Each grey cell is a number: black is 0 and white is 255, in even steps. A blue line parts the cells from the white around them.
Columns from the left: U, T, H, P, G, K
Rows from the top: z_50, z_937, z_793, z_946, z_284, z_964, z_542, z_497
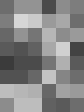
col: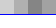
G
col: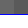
U
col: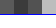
U
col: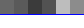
U
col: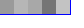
P
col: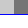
H
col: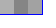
G

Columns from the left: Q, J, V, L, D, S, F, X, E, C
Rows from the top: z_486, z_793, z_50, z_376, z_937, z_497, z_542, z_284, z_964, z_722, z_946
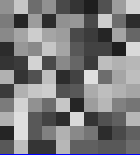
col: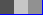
V
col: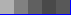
E
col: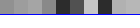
D
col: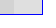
J
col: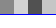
V
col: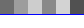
V

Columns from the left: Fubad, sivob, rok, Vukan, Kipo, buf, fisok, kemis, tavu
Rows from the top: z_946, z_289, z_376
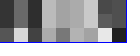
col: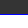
Fubad
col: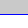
fisok
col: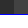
rok

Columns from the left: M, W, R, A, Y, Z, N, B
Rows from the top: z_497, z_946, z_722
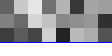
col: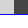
R
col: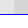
R

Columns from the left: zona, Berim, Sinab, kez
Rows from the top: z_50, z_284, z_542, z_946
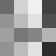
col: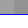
zona
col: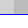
Berim
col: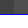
kez
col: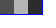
kez

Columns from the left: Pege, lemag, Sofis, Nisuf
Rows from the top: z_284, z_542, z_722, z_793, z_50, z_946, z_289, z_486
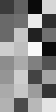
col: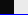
Sofis
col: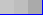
lemag
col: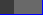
Pege
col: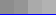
Pege

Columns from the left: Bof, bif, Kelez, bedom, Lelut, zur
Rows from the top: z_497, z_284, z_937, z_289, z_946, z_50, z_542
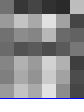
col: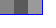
Kelez
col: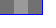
Bof
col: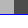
bedom
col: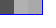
bif
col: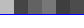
zur

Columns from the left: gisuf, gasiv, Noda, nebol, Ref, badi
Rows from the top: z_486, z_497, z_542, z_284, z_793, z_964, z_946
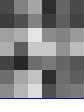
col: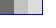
Noda
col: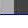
gisuf

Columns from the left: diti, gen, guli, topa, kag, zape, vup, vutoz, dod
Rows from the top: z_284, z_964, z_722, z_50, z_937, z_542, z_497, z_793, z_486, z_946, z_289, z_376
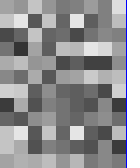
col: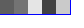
vup
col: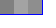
dod
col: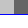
topa
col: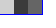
diti
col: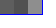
guli

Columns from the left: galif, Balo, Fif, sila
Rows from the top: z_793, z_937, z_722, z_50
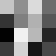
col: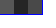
sila
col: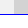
Balo
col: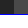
sila
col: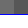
sila
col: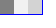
Balo

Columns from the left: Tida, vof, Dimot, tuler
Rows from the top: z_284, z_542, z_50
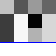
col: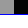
Dimot
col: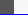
vof

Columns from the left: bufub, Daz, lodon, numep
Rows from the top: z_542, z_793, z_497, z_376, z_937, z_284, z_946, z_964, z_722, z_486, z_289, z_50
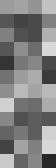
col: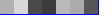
numep
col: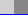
bufub
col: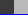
numep
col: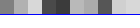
numep
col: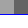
Daz
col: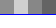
bufub

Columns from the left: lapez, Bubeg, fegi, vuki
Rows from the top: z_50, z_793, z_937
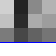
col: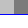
lapez
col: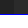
Bubeg

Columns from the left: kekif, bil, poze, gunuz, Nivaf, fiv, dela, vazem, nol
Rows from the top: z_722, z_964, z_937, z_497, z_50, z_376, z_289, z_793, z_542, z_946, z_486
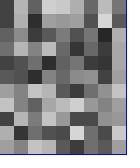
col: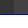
vazem
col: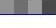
dela

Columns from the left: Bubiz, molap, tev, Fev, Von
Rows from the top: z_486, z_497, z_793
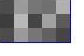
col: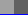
Fev
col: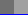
Fev

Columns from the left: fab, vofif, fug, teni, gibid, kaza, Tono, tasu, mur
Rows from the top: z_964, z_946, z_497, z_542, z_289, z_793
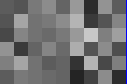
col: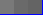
gibid
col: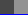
fab
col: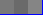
teni

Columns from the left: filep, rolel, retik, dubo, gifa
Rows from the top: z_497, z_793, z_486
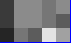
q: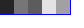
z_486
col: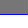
dubo
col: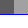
gifa
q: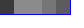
z_793

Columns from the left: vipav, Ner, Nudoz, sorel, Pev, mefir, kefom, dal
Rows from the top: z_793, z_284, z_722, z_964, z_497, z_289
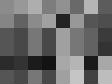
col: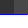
Ner
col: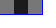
Nudoz
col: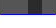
vipav

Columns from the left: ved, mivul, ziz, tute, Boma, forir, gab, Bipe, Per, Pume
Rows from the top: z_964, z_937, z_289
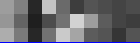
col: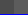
Bipe
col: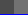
tute
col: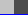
tute
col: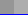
ved
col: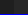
ziz
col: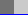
Boma

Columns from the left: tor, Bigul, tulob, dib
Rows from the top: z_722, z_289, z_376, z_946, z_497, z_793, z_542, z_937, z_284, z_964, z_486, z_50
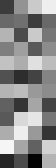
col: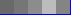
dib
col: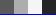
tor

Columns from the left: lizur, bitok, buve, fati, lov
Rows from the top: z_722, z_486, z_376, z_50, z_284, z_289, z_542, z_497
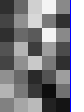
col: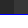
buve
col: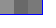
bitok
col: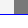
fati

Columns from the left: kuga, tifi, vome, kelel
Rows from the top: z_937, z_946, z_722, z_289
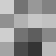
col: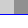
kuga
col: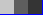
vome
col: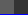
vome
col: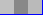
kelel
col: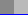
kelel

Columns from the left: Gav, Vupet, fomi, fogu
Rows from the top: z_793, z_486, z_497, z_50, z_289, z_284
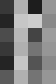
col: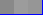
fogu
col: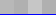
Vupet
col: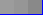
fogu
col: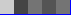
fomi

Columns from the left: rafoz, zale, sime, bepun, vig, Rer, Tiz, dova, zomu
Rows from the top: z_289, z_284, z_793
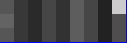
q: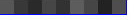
z_793
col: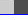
zomu

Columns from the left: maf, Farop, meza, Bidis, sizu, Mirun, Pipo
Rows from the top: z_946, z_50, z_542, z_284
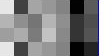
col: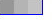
Bidis
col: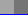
meza
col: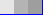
maf
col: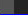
Pipo

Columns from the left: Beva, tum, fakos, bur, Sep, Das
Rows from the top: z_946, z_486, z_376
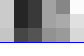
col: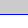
Beva
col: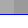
Sep
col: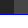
tum
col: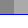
Sep

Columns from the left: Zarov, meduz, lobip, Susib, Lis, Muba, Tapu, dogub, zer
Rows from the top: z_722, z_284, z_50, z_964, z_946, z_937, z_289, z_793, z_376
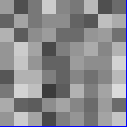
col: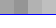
lobip
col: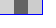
meduz
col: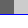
meduz
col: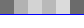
zer
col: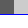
meduz
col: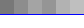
lobip
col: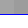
dogub

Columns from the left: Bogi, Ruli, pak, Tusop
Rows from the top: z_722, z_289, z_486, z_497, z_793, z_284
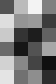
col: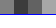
Tusop
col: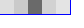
Bogi
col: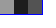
pak
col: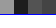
pak

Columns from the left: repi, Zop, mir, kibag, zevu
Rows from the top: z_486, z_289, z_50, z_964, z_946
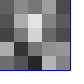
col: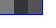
Zop
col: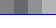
kibag
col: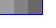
kibag

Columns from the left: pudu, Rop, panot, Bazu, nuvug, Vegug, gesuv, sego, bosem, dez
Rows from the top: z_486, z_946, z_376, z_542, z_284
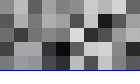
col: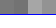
panot
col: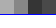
Bazu
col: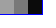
nuvug

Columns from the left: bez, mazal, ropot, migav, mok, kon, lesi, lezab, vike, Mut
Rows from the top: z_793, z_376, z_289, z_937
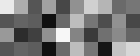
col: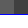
ropot
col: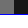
lezab
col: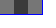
lesi
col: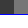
lesi
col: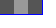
bez
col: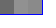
vike
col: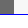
mok

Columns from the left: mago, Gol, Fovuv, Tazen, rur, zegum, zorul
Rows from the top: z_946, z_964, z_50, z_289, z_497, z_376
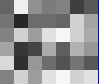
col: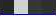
Gol
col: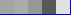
zorul
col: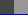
Fovuv
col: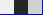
Gol
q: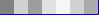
z_50
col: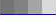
mago

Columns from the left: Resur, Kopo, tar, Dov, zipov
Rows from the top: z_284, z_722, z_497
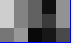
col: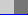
Resur
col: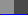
zipov
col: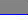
Kopo

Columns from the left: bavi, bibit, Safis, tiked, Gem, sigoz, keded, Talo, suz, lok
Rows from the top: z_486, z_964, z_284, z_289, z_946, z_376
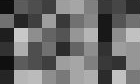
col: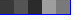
Gem
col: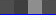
Safis
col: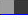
Gem
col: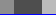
Safis
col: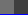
tiked
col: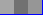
sigoz
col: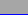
sigoz

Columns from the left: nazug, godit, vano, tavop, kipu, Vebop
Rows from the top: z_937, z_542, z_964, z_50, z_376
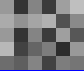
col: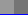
Vebop
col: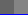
vano
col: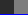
kipu
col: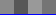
Vebop
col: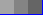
vano
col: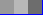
nazug

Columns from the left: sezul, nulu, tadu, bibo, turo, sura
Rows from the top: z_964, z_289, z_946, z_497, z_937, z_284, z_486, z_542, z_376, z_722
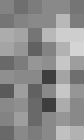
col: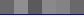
sezul
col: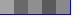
sezul

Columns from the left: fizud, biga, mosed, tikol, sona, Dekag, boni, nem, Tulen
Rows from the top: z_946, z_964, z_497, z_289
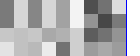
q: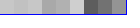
z_497
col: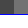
nem

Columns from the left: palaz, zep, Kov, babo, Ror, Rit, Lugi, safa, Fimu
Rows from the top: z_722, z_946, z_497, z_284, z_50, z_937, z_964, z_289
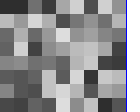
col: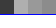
babo
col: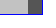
babo
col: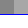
safa

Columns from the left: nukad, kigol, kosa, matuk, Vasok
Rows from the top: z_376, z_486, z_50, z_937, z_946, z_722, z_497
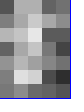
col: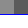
Vasok
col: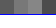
matuk
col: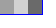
kosa
